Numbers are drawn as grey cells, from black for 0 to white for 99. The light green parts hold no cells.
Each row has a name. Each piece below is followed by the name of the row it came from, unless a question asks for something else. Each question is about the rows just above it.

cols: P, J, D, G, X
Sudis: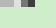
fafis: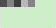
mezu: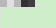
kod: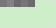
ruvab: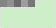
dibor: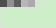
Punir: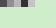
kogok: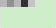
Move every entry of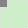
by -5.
[46]
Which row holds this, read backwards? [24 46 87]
Sudis
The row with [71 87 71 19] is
mezu
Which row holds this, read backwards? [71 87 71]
mezu
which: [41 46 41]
kod
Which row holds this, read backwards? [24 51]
fafis
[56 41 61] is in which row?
ruvab

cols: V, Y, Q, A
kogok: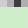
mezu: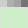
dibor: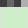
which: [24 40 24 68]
dibor
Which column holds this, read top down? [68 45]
A
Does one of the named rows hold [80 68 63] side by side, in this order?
yes
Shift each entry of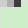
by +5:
[85 73 29]

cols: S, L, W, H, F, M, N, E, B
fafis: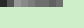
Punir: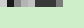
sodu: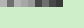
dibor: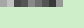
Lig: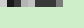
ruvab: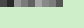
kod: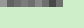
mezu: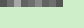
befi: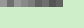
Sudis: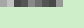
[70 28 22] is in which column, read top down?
W
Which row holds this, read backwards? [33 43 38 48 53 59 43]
befi

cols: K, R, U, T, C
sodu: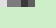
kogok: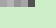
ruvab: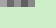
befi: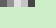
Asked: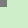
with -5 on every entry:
[43]
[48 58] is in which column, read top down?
U
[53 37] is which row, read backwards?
ruvab
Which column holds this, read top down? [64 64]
K
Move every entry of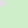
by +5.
[92]
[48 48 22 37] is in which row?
sodu
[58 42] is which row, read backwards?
ruvab

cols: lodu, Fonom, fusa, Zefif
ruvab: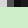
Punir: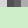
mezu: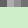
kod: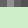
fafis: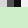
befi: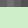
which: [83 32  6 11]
ruvab
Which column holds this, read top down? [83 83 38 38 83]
lodu
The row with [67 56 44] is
mezu

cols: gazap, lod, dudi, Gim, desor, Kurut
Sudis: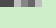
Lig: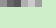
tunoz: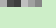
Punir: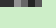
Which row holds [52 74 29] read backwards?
Sudis
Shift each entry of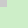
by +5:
[84]
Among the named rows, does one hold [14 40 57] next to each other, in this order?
no
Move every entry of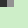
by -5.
[14 52]
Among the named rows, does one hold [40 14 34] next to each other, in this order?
yes
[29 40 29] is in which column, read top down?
lod
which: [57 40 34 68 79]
Lig

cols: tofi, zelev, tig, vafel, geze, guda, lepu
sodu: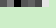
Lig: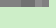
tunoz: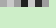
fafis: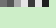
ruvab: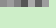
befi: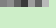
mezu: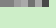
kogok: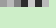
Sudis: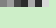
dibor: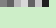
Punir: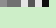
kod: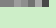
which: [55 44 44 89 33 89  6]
Punir
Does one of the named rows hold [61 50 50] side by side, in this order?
no
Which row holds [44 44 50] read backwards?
Lig
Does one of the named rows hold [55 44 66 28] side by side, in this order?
yes
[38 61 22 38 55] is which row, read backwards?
befi

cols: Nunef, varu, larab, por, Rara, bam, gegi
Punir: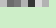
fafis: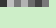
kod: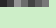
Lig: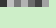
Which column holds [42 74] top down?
varu
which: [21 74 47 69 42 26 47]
fafis
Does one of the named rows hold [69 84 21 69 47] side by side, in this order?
no

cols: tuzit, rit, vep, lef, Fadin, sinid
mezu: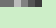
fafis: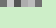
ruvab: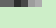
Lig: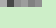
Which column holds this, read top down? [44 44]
tuzit
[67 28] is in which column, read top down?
lef
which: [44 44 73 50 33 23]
mezu
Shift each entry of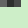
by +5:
[44 23 33]
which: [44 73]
mezu
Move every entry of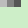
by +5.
[78 55 38]

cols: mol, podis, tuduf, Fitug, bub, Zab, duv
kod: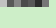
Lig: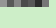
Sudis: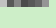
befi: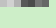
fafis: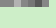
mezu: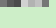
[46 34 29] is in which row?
mezu
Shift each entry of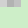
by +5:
[86 74 80]
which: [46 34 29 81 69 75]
mezu
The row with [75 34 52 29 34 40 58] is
Sudis

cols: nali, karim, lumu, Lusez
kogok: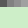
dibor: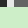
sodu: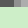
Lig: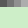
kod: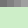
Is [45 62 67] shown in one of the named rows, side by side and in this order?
no
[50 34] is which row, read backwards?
kogok

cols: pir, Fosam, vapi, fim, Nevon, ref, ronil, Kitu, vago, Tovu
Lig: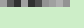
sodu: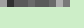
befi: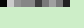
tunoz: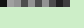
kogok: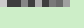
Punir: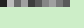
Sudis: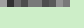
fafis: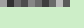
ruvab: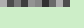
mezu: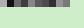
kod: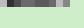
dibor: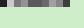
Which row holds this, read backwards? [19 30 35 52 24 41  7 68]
mezu
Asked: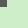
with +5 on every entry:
[40]

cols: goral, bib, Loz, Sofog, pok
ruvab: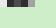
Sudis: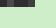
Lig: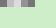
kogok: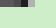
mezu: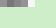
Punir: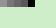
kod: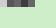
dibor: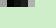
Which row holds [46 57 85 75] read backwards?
Lig
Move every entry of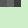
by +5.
[39 45 29]
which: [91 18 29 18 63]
ruvab
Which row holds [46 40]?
Punir
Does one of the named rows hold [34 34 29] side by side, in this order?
yes
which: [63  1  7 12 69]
dibor

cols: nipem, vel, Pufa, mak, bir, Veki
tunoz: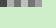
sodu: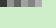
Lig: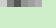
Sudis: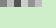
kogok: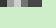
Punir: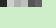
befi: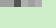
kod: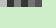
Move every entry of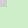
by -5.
[75]
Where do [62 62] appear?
befi
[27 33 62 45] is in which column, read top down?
bir
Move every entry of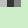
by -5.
[69 16 46]
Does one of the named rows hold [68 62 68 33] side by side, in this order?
no
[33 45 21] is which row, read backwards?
kod
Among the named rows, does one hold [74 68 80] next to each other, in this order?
no

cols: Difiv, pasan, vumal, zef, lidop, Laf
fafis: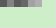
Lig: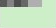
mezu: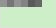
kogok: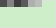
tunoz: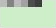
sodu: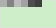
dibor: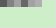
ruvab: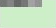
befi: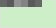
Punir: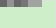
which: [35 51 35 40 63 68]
fafis
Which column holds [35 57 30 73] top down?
Difiv
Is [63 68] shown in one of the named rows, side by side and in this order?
yes
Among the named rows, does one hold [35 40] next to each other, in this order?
yes
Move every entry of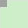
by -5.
[58]
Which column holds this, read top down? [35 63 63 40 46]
zef
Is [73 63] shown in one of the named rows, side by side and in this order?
yes

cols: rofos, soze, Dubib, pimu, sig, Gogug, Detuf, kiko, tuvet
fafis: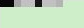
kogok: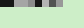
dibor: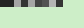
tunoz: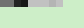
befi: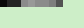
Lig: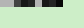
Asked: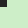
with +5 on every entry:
[19]
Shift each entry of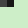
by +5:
[31 14]
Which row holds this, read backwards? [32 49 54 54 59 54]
befi
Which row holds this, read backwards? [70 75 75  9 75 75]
fafis
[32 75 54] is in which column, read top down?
Detuf
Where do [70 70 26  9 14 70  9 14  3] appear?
Lig
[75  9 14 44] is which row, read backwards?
tunoz

